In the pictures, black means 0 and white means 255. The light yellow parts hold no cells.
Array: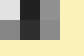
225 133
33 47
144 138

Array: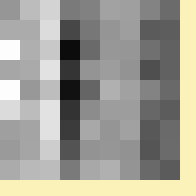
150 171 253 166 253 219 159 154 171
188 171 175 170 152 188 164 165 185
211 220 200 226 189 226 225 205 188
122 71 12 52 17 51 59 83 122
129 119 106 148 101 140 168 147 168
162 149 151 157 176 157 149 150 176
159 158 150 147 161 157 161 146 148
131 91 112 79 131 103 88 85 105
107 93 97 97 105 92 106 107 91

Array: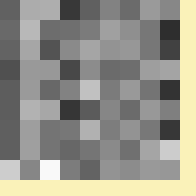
97 105 99 80 93 93 95 95 205
172 184 166 153 154 178 158 159 134
174 109 83 152 104 167 116 116 249
56 111 138 72 130 54 119 103 124
96 123 165 140 193 91 177 117 99
130 160 147 107 123 134 125 138 147
107 143 151 110 153 107 147 112 140
154 119 119 158 116 152 120 165 153
135 46 65 164 51 127 55 204 151

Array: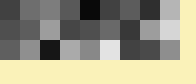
65 79 95
110 93 143
125 157 22
89 70 170
9 79 136
65 105 227
92 56 66
47 157 74
181 214 142

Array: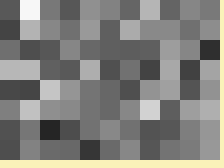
88 68 111 183 72 127 81 78
247 179 78 184 69 193 118 130
120 135 87 96 197 143 37 106
87 112 134 89 149 137 77 104
144 153 104 174 116 115 114 54
130 95 95 80 103 104 136 106
101 171 93 113 79 135 113 135
181 137 95 67 147 210 83 86
100 137 157 168 160 94 87 115
134 112 134 65 84 158 126 123
121 141 47 164 146 175 150 152

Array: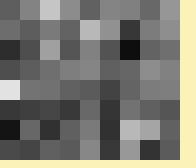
94 109 45 78 226 56 20 74
131 93 78 93 115 63 103 69
197 122 160 111 113 70 49 96
140 99 85 126 97 57 96 90
97 184 129 133 91 104 122 135
132 145 83 96 67 53 49 56
128 55 14 102 100 114 184 152
104 124 99 141 124 96 165 51
150 142 111 129 126 85 97 91
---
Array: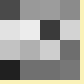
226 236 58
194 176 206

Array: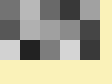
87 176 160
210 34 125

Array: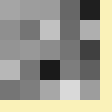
143 117 193
148 152 140

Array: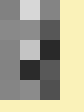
137 140 87
132 196 41

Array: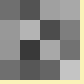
152 180 76
150 57 168

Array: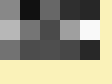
183 117 74
114 76 78

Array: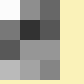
120 50 86
88 150 150

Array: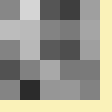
188 186 131
131 184 90
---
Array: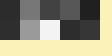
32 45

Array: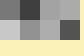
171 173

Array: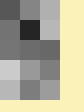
176 37 117

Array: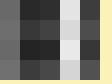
61 217 40 60

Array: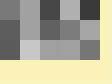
58 124 159

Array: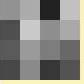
193 142 154 72

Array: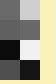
207 95

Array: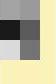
154 26

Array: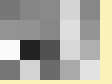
135 222 80 211
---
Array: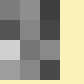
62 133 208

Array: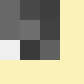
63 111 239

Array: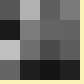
122 100 111 100

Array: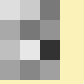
121 120 191

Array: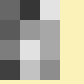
227 152 125

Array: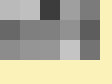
123 145 150
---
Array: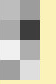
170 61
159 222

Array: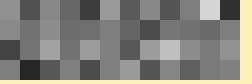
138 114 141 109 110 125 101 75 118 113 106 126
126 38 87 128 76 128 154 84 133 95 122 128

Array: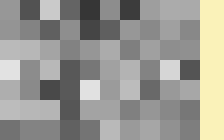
148 131 96 142 69 95 151 137 160 136
226 140 184 88 119 161 179 131 214 84
188 183 181 86 163 163 128 150 136 119

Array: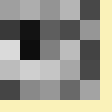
57 19 94 75 150
188 207 197 167 72

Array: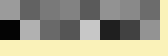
4 177 105 85 199 31 65 147

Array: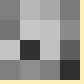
116 198 194 139
127 141 126 47
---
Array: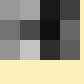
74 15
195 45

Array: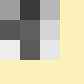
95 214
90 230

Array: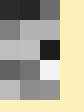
179 178
191 28

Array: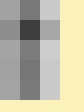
62 167
124 205

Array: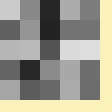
149 35
186 83

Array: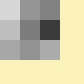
125 58
147 172

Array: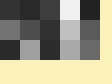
78 49
159 44

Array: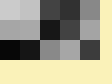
169 23
21 137

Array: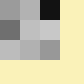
191 200
177 152
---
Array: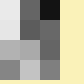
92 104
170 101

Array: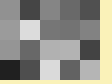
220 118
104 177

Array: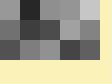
62 76
126 145

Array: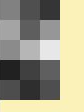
94 150
182 231

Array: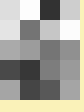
116 198
156 117

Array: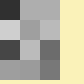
159 186
187 108

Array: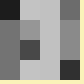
150 193
72 193
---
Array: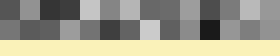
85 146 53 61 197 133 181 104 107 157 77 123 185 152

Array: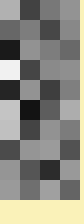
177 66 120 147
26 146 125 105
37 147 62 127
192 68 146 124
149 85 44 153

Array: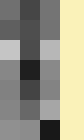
112 70 116
197 76 183
129 68 131
144 140 24

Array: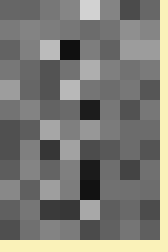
102 101 119 133 210 132 75 103
99 128 187 16 125 98 156 156
157 102 83 184 117 109 119 86
80 93 166 127 151 123 108 108
93 132 100 127 27 110 68 112
96 118 58 55 168 94 105 76

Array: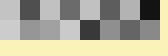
195 79 193 107 193 93 179 19

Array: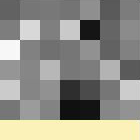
98 118 120 116 143 90 124
247 129 112 118 145 98 129
203 133 145 46 75 118 204
